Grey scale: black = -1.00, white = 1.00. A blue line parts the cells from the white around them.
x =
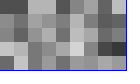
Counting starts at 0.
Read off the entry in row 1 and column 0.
0.10
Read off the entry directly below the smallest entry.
0.21
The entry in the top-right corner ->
0.48
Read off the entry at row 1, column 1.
-0.11
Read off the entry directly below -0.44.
0.32
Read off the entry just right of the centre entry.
0.48
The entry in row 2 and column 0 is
0.04
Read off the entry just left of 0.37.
0.15
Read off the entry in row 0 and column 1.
-0.38
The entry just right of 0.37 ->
-0.11
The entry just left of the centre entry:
0.37
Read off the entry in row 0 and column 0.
-0.38
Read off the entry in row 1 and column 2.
0.27

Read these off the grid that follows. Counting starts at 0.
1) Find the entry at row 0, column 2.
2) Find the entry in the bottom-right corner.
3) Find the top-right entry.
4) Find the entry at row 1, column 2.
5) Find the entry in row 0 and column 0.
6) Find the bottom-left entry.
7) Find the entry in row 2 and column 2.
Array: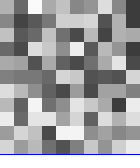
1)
0.96
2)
0.85
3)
-0.53
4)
-0.30
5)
0.39
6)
0.67
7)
-0.18
